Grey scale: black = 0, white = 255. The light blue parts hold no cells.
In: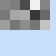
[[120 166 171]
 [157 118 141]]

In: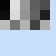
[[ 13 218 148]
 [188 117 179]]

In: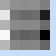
[[230 115 106]
 [179 138 135]]

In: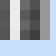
[[ 85 236  89]
 [ 88 236 102]]

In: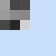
[[154 138 135]
 [ 70  39 209]]

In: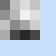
[[145 184 241]
 [194 138 165]]

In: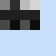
[[31 31 32]
 [71 14 79]]

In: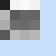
[[185  91 102]
 [172 109 106]]
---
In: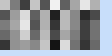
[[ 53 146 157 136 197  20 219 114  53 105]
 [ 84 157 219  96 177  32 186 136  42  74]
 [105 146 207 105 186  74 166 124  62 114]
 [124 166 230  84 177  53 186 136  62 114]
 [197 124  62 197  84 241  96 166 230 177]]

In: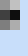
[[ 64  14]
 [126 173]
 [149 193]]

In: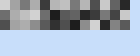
[[ 79 163 173 141  90  49  79  29 141 210  40 131  90]
 [110 173 192 210 110  29  90  99  40  59 121  68 201]
 [210 163 121 173  59 182 192 121 182  79 201  99  40]]

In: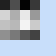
[[ 32  78   3  56]
 [144 121  88  66]
 [193 184 243 203]
 [212 174 232 153]]

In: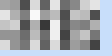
[[148 148 109 187 109 239  67 166 196 118]
 [166 157  78 218  98 228 109 136 208 228]
 [196 208  78 176  56 239  89 136 127 176]
 [218 148 118 218  98 218  89 157 136  67]
 [228 176 127 249 157 187  78 196 187  78]]

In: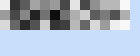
[[155  72 135  34 114  14 114 174 205  92 123  82 174]
 [216 102  43  82 205  52  62 184 102 216 155 238 248]
 [238  52  92 164 135 155  72 228  72 144 184 184 248]]
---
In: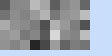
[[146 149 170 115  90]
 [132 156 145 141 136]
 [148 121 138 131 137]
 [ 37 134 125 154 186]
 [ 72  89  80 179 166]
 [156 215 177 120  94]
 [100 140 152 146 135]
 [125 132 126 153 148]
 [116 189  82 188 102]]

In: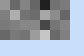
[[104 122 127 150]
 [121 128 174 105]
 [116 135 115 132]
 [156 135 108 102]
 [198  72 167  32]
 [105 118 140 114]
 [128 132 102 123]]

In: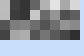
[[ 67  85 187 188]
 [166 125  60  64]
 [173 130  53  52]
 [ 84 109 199 100]
 [117  84 107 178]
 [ 90 110 149 227]
 [ 70 148  79 168]
 [ 47 137  95 215]]

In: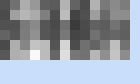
[[ 88  74  99  81  75  81]
 [175 174  86  82 160 113]
 [180 134 124 122 182 173]
 [249 195 145 138 171 152]
 [187 187  86  86 127  95]
 [102  84  78  74  77  91]
 [222 212 120 112 188 179]
 [119  76  69  59  67  99]
 [114 112  74  75  80  76]
 [182 100 113  97 157 178]
 [143 124  97  92 105 121]
 [196 190 102 115 141 138]
 [141 114  95  97 141 124]]

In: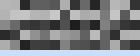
[[173  42 137 179 183]
 [135  60 106 195 180]
 [ 34 182  60 196  40]
 [ 62 145  53 181  96]
 [ 61 115  65 178  95]
 [ 53 174  42 199  87]
 [130 153  80  75 175]
 [ 84 144  29 191  51]
 [ 80  97  73 171 105]
 [ 64 186  36 177  37]
 [ 98  98 129 122 112]
 [171  47  89 197 183]
 [ 78 177  54  90 174]
 [ 47 181  46 188  51]]

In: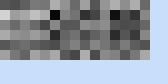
[[160  87 170 133 210  86]
 [119 102 145 106 157  79]
 [100 110 140 130 167  95]
 [163  96 156 106 191 121]
 [144  85 138  72 172 118]
 [168  77  43 136   8 174]
 [ 88 109 101  87 132 146]
 [ 71 128 113  87 115 106]
 [173  96  74 140  49 160]
 [ 75 133  97 131  68  85]
 [138 117 115 141 133 150]
 [129  91  43  84  16 175]
 [ 87 123  85  76  79 142]
 [120  93  58  78  52 173]
 [168  83 135 102 136 105]]
